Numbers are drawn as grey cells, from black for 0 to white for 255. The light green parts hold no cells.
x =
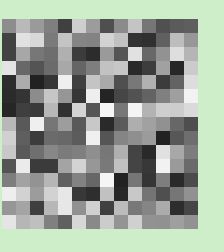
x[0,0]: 141
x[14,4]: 96
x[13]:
[150, 164, 62, 183, 231, 145, 208, 64, 188, 120, 133, 171, 45, 70]
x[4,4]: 239
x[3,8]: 199
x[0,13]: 94
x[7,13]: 78
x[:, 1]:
[185, 225, 167, 104, 172, 52, 63, 89, 95, 89, 235, 162, 210, 164, 182]
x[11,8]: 34
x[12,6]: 46
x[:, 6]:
[156, 131, 44, 126, 196, 238, 85, 200, 240, 143, 151, 103, 46, 208, 137]
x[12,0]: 238
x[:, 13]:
[94, 151, 181, 203, 221, 242, 218, 78, 110, 125, 106, 75, 145, 70, 146]
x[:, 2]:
[154, 216, 119, 84, 33, 140, 58, 239, 60, 111, 59, 147, 156, 62, 191]
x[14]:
[229, 182, 191, 128, 96, 215, 137, 204, 148, 208, 146, 145, 159, 146]
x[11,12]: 42
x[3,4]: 168
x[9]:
[200, 89, 111, 135, 123, 127, 143, 119, 176, 68, 41, 225, 168, 125]
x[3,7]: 194
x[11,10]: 53
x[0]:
[141, 185, 154, 127, 64, 206, 156, 79, 139, 196, 118, 80, 91, 94]
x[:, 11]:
[80, 96, 146, 161, 60, 128, 206, 145, 34, 225, 242, 126, 79, 171, 145]
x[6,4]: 49
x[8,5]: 92
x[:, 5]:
[206, 133, 60, 101, 64, 54, 212, 89, 92, 127, 211, 130, 56, 145, 215]
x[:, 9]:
[196, 51, 225, 42, 120, 82, 244, 174, 143, 68, 68, 118, 200, 120, 208]
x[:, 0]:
[141, 66, 66, 228, 45, 43, 38, 184, 208, 200, 84, 126, 238, 150, 229]
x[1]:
[66, 225, 216, 122, 196, 133, 131, 211, 193, 51, 48, 96, 189, 151]
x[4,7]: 170
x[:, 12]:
[91, 189, 222, 39, 99, 159, 205, 103, 87, 168, 154, 42, 118, 45, 159]
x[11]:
[126, 162, 147, 182, 96, 130, 103, 245, 34, 118, 53, 126, 42, 75]

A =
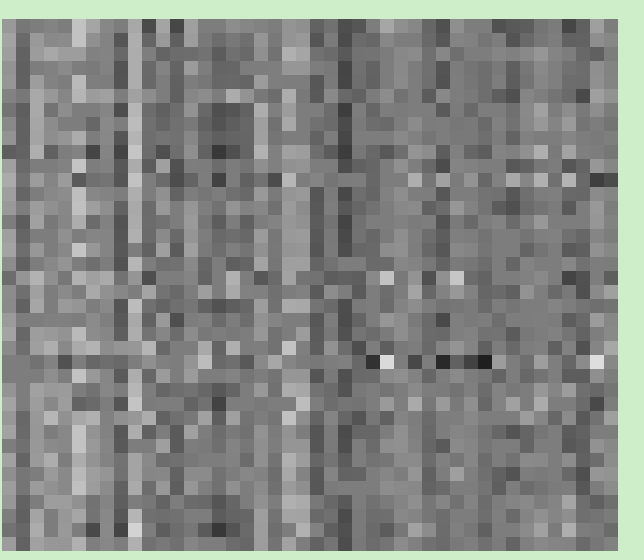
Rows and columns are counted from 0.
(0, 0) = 153
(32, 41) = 79
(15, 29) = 126
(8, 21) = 125
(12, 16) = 112
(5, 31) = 136
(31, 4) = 125
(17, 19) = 118
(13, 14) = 126
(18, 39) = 125
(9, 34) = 93
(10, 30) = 104
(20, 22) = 116
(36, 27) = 92
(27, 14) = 113
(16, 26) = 105
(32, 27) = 134
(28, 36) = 125
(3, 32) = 124
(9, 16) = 79
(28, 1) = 104
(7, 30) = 124
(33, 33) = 125
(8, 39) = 125
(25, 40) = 93
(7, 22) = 113
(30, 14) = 122
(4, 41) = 108
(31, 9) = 164
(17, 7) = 125
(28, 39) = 103
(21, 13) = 125
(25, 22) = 85
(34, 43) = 111
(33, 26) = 125
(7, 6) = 103
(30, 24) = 78
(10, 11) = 160
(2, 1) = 98
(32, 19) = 109

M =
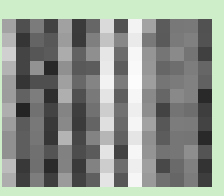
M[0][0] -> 162
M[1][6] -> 127
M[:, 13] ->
[121, 128, 116, 125, 129, 129, 110, 123, 117, 142, 128, 124]
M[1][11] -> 90
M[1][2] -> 100
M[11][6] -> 95
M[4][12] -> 123
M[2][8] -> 108
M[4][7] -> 242
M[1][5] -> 58
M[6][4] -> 132
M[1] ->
[182, 53, 100, 88, 156, 58, 127, 195, 135, 234, 121, 90, 122, 128, 82]
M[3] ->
[179, 68, 146, 40, 144, 89, 92, 233, 93, 249, 151, 102, 110, 125, 102]
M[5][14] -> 41
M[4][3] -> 79
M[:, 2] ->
[123, 100, 86, 146, 79, 125, 113, 120, 118, 112, 111, 125]
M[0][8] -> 82
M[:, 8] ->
[82, 135, 108, 93, 123, 94, 113, 105, 97, 66, 109, 87]
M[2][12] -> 138
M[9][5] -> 77
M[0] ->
[162, 79, 123, 66, 161, 59, 102, 218, 82, 243, 163, 91, 120, 121, 81]
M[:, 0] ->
[162, 182, 208, 179, 157, 156, 174, 157, 144, 144, 188, 173]
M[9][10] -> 148
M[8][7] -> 182
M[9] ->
[144, 94, 112, 84, 129, 77, 91, 227, 66, 246, 148, 115, 118, 142, 84]
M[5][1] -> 98
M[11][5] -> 66
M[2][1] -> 68
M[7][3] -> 57

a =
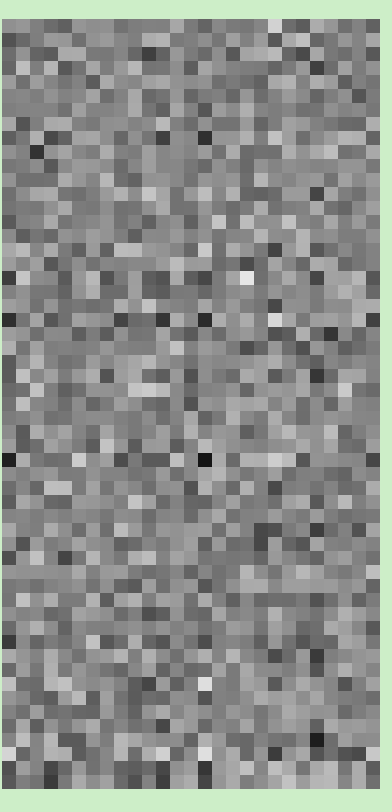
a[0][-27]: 144
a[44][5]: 132
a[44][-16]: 84
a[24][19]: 173
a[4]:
[156, 112, 157, 133, 116, 130, 92, 170, 141, 135, 160, 168, 146, 140, 146, 111, 122, 111, 98, 168, 178, 130, 173, 156, 94, 128, 116]
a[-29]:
[105, 112, 193, 126, 96, 111, 147, 146, 139, 195, 202, 184, 137, 106, 130, 133, 146, 102, 146, 155, 149, 167, 120, 141, 202, 116, 106]
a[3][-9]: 123
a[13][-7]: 126
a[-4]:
[132, 189, 132, 183, 90, 90, 148, 125, 183, 166, 147, 138, 141, 99, 176, 153, 109, 104, 130, 116, 111, 134, 29, 109, 159, 140, 141]
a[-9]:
[105, 156, 119, 176, 122, 150, 133, 116, 102, 135, 159, 99, 133, 104, 110, 163, 122, 168, 139, 138, 126, 144, 83, 143, 175, 150, 133]
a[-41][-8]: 145
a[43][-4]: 170
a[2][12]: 152
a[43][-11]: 156
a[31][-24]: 109
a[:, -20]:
[144, 154, 120, 125, 170, 110, 131, 143, 142, 172, 141, 183, 154, 141, 148, 147, 97, 134, 82, 108, 117, 140, 92, 150, 135, 83, 146, 123, 139, 164, 195, 159, 131, 117, 142, 119, 110, 136, 137, 153, 144, 93, 143, 127, 87, 154, 116, 148, 160, 153, 117, 125, 135, 134, 161]
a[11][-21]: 133
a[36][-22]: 109
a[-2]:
[81, 157, 131, 71, 103, 152, 113, 134, 99, 93, 106, 71, 145, 157, 54, 154, 167, 192, 134, 190, 170, 117, 169, 186, 118, 172, 92]
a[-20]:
[132, 135, 125, 136, 128, 139, 133, 119, 141, 138, 108, 132, 136, 106, 143, 168, 114, 129, 131, 155, 133, 122, 155, 125, 111, 118, 121]
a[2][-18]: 103
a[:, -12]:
[136, 118, 142, 145, 111, 128, 156, 115, 149, 114, 145, 142, 135, 124, 196, 118, 112, 107, 123, 123, 131, 173, 107, 145, 135, 121, 133, 143, 121, 151, 159, 170, 181, 143, 132, 168, 112, 153, 122, 113, 115, 129, 166, 124, 129, 132, 163, 130, 129, 126, 135, 153, 145, 154, 149]
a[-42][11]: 170
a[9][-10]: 107
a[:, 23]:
[150, 120, 120, 109, 156, 126, 144, 119, 156, 189, 135, 115, 166, 114, 167, 143, 113, 164, 162, 155, 141, 161, 53, 129, 134, 106, 141, 102, 148, 188, 166, 144, 109, 131, 142, 125, 107, 129, 147, 131, 155, 111, 140, 170, 103, 127, 143, 134, 134, 148, 170, 109, 111, 186, 184]
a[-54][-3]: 150
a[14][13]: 96
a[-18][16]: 107
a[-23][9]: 115
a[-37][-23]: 90
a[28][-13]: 99
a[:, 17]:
[119, 129, 164, 125, 111, 150, 175, 154, 176, 107, 105, 110, 102, 123, 188, 135, 148, 75, 230, 146, 127, 171, 152, 77, 146, 170, 102, 162, 136, 95, 134, 177, 119, 176, 120, 129, 130, 113, 120, 181, 170, 135, 137, 148, 125, 136, 168, 163, 143, 140, 164, 104, 104, 192, 125]
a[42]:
[144, 131, 136, 104, 112, 162, 153, 143, 107, 127, 79, 94, 147, 108, 103, 166, 128, 137, 126, 177, 137, 129, 115, 140, 176, 157, 136]
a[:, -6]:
[92, 191, 74, 153, 130, 138, 113, 153, 110, 146, 138, 147, 155, 130, 135, 180, 179, 104, 138, 141, 143, 121, 175, 80, 113, 163, 167, 110, 109, 150, 169, 86, 127, 129, 172, 122, 136, 85, 118, 183, 158, 121, 129, 104, 85, 153, 144, 170, 142, 158, 149, 134, 168, 117, 156]
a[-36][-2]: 161
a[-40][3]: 104
